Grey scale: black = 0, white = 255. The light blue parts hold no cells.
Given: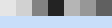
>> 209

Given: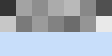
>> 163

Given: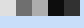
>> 111

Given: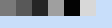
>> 88

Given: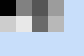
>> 129

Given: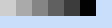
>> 170
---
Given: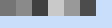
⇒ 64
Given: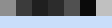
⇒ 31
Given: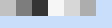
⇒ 52
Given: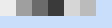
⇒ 107
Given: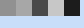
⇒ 73
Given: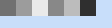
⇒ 234
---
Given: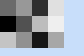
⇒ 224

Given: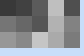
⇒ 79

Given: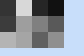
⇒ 17

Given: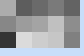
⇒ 99

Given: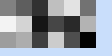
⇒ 114

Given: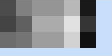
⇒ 25

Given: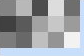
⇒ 110

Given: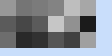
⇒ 167
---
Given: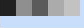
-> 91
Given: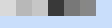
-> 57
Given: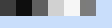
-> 209
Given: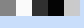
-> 48
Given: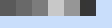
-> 200
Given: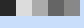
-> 170
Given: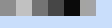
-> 70
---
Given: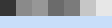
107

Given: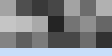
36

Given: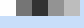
50

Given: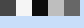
13

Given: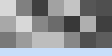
107

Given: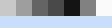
73

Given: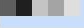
196
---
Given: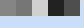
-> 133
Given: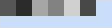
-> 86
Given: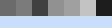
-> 107
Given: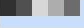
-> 49
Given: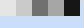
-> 229
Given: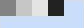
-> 131
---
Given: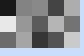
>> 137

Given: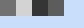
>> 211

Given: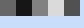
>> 129

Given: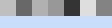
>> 52

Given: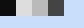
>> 221

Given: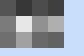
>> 55

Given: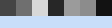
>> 155

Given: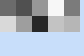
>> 151
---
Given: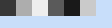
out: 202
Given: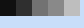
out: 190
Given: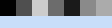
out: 171
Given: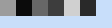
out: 41
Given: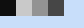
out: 70
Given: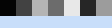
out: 156
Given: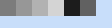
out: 97
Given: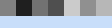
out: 183
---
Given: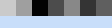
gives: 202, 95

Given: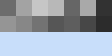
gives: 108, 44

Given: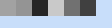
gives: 162, 64

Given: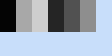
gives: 4, 142

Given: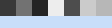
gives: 57, 183

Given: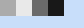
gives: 171, 24

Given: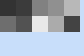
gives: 51, 67

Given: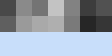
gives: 73, 54
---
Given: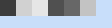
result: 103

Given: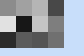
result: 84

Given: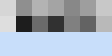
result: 99

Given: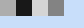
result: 213

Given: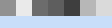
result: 183

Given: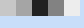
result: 130

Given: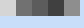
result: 64
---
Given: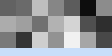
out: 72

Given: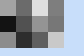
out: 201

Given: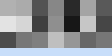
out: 119

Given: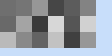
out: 151

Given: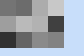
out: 130

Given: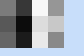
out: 137

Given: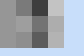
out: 179

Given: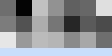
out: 110
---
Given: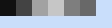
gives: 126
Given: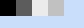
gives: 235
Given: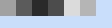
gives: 219
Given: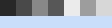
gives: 157
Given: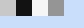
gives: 245
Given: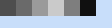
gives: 126
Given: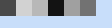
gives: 160
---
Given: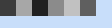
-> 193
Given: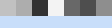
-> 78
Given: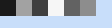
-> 98
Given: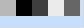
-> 235
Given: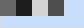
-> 211
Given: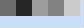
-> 130
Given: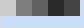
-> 42
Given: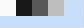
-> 88
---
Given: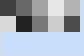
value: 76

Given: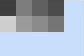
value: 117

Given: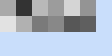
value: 95

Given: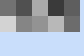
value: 108

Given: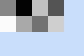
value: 207

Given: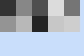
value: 206
